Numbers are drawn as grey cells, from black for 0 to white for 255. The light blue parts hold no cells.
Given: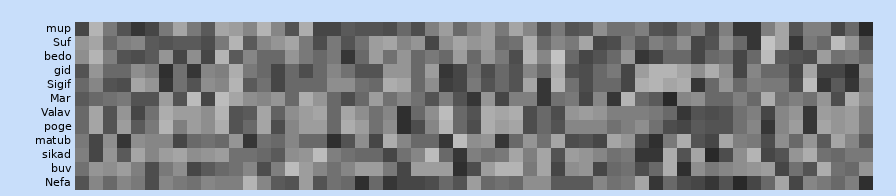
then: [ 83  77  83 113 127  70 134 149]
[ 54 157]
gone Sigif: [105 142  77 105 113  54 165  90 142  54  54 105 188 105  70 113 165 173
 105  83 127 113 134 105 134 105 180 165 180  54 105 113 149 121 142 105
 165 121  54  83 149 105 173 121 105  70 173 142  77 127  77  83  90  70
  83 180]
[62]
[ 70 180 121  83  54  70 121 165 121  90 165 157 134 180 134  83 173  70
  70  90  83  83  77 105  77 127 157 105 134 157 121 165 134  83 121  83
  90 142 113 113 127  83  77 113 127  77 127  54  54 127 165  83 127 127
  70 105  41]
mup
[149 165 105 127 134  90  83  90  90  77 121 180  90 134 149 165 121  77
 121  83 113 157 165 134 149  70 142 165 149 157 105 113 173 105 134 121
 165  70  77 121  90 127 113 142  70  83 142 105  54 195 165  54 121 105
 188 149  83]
Suf
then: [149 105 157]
[54 70]
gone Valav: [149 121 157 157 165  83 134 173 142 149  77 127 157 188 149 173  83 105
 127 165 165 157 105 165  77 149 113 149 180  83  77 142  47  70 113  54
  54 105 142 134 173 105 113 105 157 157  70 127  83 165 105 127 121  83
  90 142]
[98]
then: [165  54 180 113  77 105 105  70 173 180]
[165 173]

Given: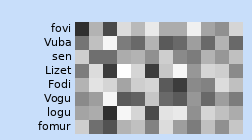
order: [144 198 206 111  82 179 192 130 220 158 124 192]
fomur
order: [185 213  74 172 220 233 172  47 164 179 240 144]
fovi
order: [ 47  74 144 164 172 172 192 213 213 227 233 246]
logu
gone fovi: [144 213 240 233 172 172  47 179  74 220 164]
[185]
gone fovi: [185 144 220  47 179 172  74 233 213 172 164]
[240]
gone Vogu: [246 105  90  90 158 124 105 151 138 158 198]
[98]
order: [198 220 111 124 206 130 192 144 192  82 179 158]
fomur

